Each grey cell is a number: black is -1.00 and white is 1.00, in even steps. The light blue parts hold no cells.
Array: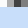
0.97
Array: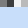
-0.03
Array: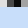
0.75
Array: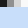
-0.79
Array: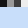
-0.86
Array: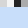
0.68
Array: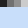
-0.75
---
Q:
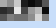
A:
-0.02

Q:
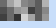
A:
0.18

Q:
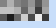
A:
-0.54

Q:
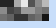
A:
-0.84

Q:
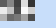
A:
-0.40

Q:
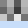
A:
-0.10

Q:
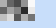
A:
-0.09

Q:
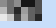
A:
-0.70

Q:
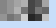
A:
0.51

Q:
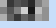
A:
0.14
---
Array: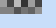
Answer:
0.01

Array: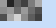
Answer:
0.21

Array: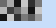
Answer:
-0.51

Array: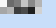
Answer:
0.41

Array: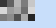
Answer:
0.22

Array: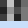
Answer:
0.18
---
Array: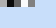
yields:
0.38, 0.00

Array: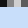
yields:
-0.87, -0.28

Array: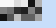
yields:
0.94, 0.27

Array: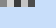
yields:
0.06, -0.40

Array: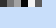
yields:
-0.62, -0.28

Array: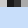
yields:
0.59, 0.33

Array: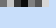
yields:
-0.11, 0.68

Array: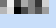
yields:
-0.10, 0.23

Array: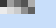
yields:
-0.57, -0.24
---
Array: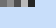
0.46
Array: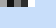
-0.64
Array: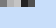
-0.73
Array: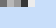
-0.57
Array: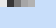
0.30
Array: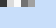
-0.10
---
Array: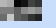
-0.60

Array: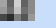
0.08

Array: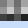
0.28

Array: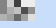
0.85

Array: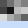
0.00

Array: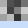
-0.11

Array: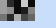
-0.91

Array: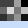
-1.00

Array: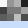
-0.74

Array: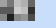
-0.20
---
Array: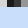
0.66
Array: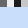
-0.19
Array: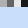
0.37
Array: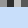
0.18
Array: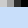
0.60
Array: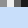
0.13
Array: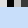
0.75
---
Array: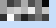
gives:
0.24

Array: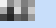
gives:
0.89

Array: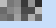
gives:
0.47

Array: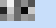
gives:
0.33

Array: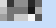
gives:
0.70

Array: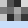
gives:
0.57

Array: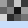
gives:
0.23

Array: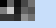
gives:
-1.00

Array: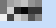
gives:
-0.08

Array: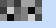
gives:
-0.35
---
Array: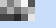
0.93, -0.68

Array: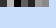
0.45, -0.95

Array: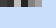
0.48, -0.72

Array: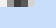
0.89, -0.51

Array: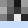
0.82, -0.83

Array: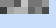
0.53, -0.54

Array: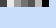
0.82, -0.95
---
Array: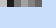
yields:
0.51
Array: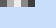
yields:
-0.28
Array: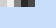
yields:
0.63
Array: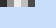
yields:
-0.64
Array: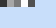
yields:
-0.59
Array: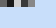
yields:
-0.20
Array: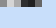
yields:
0.10
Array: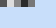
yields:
-0.33
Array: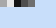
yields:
0.32
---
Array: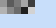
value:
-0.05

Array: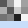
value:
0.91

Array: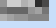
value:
0.62

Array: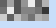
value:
-0.34

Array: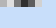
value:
-0.05

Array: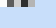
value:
0.63
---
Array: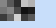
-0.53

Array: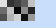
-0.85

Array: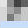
0.44

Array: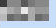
-0.17

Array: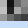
-0.38

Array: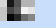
-0.15

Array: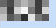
-0.07

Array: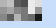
-0.16
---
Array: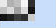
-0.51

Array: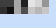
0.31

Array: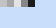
0.78

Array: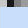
-0.02

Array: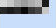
-0.69

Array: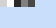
-0.67

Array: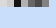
-0.84

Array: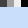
0.87
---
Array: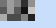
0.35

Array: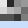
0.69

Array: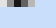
0.44

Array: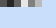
0.47

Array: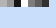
0.41

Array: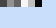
0.49

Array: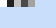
0.53
